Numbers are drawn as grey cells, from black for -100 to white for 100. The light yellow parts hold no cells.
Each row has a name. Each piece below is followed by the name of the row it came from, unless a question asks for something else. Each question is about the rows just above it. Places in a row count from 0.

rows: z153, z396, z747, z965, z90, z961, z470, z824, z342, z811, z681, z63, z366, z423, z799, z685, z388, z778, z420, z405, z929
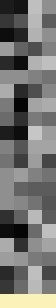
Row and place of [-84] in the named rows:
z153, 1
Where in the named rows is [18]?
z420, 1

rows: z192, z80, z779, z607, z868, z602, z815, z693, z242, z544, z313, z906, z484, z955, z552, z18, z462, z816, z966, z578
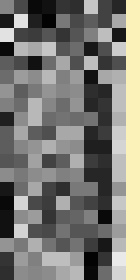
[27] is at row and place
z906, 2
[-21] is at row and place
z18, 5

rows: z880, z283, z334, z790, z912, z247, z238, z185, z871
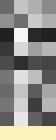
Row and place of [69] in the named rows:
z790, 1
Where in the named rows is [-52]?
z185, 2
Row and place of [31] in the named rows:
z238, 3
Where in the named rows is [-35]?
z247, 3
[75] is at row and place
z247, 1
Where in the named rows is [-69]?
z334, 2

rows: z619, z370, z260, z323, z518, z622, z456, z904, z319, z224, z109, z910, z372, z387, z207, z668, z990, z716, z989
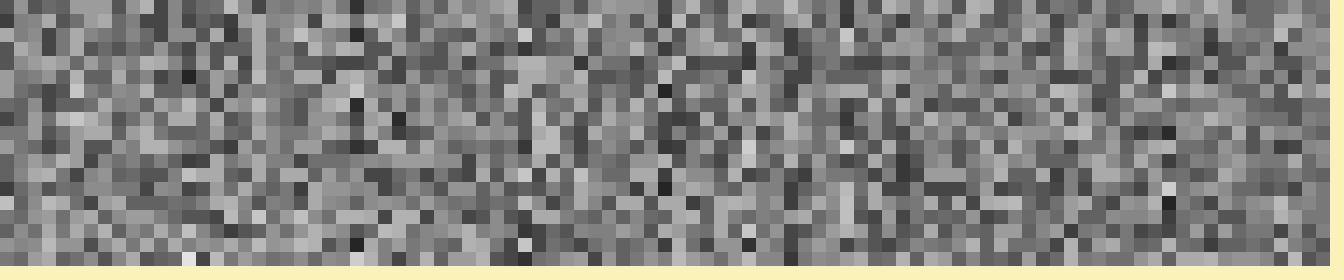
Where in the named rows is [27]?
z904, 11
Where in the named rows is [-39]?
z716, 6
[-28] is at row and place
z910, 55

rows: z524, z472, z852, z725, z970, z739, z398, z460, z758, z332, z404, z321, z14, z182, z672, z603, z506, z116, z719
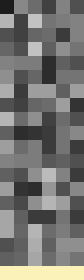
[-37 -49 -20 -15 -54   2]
z852
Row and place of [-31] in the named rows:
z321, 3
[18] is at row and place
z182, 3
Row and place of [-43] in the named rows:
z672, 1

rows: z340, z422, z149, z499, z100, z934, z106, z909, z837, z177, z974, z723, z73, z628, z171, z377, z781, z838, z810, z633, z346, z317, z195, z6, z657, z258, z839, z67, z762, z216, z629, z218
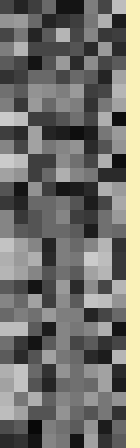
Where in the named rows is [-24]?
z762, 3
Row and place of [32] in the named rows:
z171, 8
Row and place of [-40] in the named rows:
z629, 0

